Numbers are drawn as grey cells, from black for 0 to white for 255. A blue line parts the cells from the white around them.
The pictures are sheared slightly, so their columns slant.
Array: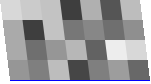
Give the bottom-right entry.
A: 104
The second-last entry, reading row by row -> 157
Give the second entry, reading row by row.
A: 203
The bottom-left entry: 150
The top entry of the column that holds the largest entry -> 85
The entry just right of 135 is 111
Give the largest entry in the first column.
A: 216
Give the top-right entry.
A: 189

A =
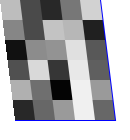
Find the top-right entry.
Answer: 210
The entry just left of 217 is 80
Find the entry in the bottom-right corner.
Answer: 103
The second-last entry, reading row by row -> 240
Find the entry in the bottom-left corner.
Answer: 40
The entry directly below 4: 154
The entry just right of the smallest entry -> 240
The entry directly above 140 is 74
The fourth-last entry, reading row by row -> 103
